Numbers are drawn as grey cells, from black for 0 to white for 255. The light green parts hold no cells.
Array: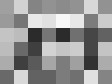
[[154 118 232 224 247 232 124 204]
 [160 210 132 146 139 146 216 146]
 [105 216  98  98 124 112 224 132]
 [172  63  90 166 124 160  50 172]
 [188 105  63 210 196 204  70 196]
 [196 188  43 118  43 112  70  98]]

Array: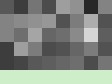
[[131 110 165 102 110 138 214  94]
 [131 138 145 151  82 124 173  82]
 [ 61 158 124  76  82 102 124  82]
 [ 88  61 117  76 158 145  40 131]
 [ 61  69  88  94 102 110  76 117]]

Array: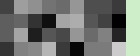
[[ 66 158 144 115 107 150  78  78  58]
 [ 51 129 136 181  58   7 123 123 203]
 [ 94 101  51  15 165 173  86  66   1]
 [ 94 165  30  86  72 150 107 129  36]]

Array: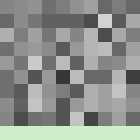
[[153 118 203 112 187  97 175 133 139 175]
 [139  97 195 153  84 153 175 160 168 145]
 [112  90 187 145 125  90 175 160 195 133]
 [175 125 160 118 168 133 181  76 168 125]
 [112 145 153 139  90 153 181 187 104 160]
 [133 139 145 112 125 145 160 104 125 104]
 [104 139 118  97  97  97  76 210  90 168]
 [133  76 112 118  84 195  68 125 160 104]
 [112 145  84 153  54 187 104 104 181  62]]

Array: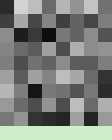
[[ 43 210 189 106 182 147 195 114]
 [160  91 160 132 189 167 106  51]
 [126  77 114  99 140  91  91 126]
 [132 106  91 160  77 175 140 147]
 [153 106  77 147  77 189 106 175]
 [ 63 167  70 132  63  99  70 126]
 [140  29  57  13 120  99 140  83]
 [120 147  51  43  36 160  36 153]
 [182 126  21 120 114  83 120  43]]

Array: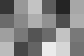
[[ 54 152 195  92  36 167]
 [107 137 174 145  78 174]
 [188  70 100 235 214 114]
 [159 121  84 107 195 121]]

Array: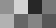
[[178 102 133  87]
 [145 211  39 120]]
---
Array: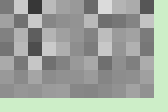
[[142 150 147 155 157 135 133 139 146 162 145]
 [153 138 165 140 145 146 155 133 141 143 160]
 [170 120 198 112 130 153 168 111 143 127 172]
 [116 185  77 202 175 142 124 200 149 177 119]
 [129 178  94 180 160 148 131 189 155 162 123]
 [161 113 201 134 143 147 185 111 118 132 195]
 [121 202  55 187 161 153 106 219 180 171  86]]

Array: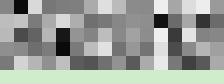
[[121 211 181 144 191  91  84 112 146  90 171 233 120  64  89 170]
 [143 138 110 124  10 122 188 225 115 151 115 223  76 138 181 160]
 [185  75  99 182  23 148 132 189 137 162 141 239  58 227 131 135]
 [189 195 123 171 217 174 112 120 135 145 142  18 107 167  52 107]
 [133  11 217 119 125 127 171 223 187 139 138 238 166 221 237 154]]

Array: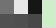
[[ 81  79  72]
 [114 231  22]]

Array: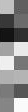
[[133 250]
 [122  86]
 [176 180]
 [239 118]
 [162 233]
 [ 19  47]
 [ 56 107]
 [193  95]]

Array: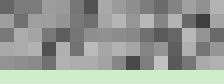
[[147 142 138 113 177 173 172 163 134  73 126 193  89 119 170 177]
 [169 171 178  81 175 114 186 166 178 165 132 147  95 176 117 149]
 [120 172 164 120  94 117 142 145 140 136 112  90 102 184 148 105]
 [158 113 159 158 148 121 111 165 181 150 184 133 179 104  63 164]
 [102 123 123 157 153 119  82 169 155 142 125 107 131 160 145 179]]

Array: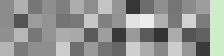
[[181 122 142 142 204 110 154 116 102 206 172 136 205 150  58]
 [143 183 119 147 172 169  90 158  56 154  90  51 172  84  97]
 [140  84 156 147 116 120 199 128 147 226 236 176 120 210 123]
 [140 176 118 142 127 173 141 197 149  54 109 143 118 139 157]]
